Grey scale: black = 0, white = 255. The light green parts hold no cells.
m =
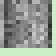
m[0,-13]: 169
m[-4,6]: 142
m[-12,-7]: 154
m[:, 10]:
[129, 154, 147, 154, 155, 124, 183, 195, 150, 209, 152, 153]
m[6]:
[175, 65, 72, 103, 127, 137, 131, 107, 200, 148, 183, 163, 42]
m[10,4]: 105
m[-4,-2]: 170
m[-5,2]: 119
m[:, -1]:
[107, 73, 70, 102, 74, 68, 42, 72, 49, 61, 106, 72]
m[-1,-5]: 144
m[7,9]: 165
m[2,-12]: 75
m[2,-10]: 124
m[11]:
[143, 77, 103, 118, 171, 161, 172, 140, 144, 120, 153, 146, 72]
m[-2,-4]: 192
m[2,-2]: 153
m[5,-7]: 136
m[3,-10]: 119
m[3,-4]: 189
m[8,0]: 186
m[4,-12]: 79
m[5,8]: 169
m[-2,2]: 114
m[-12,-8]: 152
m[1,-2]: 143
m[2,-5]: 150
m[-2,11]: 123
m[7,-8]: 143
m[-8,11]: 143
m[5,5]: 127
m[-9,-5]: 160

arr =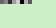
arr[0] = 101
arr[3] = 158
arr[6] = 176
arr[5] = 3

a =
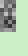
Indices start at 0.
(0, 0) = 178
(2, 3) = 149
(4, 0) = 118
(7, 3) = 127
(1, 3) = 85
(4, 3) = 134
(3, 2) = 108
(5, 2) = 138
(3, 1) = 192
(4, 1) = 101

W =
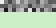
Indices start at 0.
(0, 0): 236
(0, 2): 73
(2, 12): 135
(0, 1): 128
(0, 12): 91
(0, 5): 131
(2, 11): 163
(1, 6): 152
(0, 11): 142
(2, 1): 25
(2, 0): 183
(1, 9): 125
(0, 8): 133

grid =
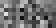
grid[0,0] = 155
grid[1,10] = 143
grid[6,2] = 75
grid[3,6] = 62
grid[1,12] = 99
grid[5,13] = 76
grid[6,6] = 115
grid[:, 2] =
[131, 147, 89, 119, 108, 170, 75]
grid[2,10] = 77
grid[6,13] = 77
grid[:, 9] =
[169, 93, 133, 63, 181, 63, 127]
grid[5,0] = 131
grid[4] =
[141, 67, 108, 67, 131, 18, 73, 145, 35, 181, 96, 18, 123, 82]
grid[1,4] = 143
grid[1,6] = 107
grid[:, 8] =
[108, 42, 80, 112, 35, 62, 57]
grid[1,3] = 100
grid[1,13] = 120
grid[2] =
[181, 67, 89, 70, 119, 17, 85, 165, 80, 133, 77, 129, 109, 102]
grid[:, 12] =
[134, 99, 109, 93, 123, 65, 31]
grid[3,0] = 120
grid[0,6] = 182
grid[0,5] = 170
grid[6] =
[101, 153, 75, 93, 137, 196, 115, 138, 57, 127, 171, 133, 31, 77]
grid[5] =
[131, 152, 170, 93, 126, 147, 85, 72, 62, 63, 190, 152, 65, 76]

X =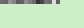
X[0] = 108
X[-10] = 99
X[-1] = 98
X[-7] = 107
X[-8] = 125

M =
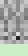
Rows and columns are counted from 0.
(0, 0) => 206
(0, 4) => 143
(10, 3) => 152
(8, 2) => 155
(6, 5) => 178
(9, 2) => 159
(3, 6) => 136
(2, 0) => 139
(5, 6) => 167
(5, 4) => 127
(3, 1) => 201
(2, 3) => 178
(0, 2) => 198
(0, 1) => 136
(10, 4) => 182
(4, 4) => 131
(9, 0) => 141
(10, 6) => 208
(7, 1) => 109
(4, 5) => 162
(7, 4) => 128
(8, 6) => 197
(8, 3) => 119

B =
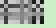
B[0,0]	204
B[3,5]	135
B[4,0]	170
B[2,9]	191
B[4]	[170, 60, 166, 165, 158, 134, 158, 132, 42, 165, 36]
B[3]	[127, 115, 130, 146, 149, 135, 149, 162, 144, 145, 149]
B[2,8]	60
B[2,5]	130
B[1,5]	132
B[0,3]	200
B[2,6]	187
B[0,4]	188
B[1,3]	75
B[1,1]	170
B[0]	[204, 62, 204, 200, 188, 130, 190, 128, 29, 199, 27]
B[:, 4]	[188, 80, 185, 149, 158, 196]
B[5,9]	202
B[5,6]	197

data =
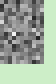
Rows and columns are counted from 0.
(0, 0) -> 152
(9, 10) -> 138
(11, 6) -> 124
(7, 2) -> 187
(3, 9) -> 147
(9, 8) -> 120
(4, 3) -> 177
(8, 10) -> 93
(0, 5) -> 120
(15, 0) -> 164
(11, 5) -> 133
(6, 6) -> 163
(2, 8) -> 95
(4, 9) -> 112
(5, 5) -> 121
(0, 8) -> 65
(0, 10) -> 95
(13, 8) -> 117
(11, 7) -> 93
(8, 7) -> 100
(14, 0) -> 102
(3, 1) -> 115
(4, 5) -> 88
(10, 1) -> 177
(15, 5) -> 180
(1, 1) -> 164
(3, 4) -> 140
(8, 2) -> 113
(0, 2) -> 137
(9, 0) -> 90
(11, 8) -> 189
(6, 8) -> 65
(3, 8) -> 94
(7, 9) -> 125
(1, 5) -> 181

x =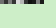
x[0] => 111
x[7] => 16
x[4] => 220

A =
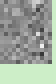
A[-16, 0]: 157
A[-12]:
[132, 138, 131, 129, 134, 134, 139, 124, 167, 140, 115, 154, 133]
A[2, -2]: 130
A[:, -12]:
[109, 149, 180, 142, 138, 156, 151, 144, 95, 148, 153, 141, 132, 156, 118, 135]
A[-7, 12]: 128
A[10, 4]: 157
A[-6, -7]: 125
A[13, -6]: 122
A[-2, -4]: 174
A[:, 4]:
[142, 135, 174, 171, 134, 132, 126, 132, 101, 172, 157, 98, 174, 126, 156, 93]
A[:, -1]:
[154, 151, 149, 137, 133, 165, 154, 148, 95, 128, 178, 130, 146, 139, 148, 91]
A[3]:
[127, 142, 123, 177, 171, 155, 112, 119, 99, 141, 108, 153, 137]
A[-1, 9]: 150
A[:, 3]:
[162, 138, 168, 177, 129, 118, 118, 135, 109, 129, 174, 145, 124, 159, 183, 135]
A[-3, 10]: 56
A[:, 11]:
[127, 156, 130, 153, 154, 140, 150, 171, 147, 164, 124, 101, 133, 179, 158, 139]
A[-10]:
[104, 151, 107, 118, 126, 146, 158, 90, 115, 123, 118, 150, 154]
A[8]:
[143, 95, 139, 109, 101, 146, 173, 143, 113, 222, 126, 147, 95]
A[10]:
[158, 153, 154, 174, 157, 137, 125, 163, 145, 117, 167, 124, 178]
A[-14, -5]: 159
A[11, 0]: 144
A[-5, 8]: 144
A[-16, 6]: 138
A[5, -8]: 143
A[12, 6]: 113
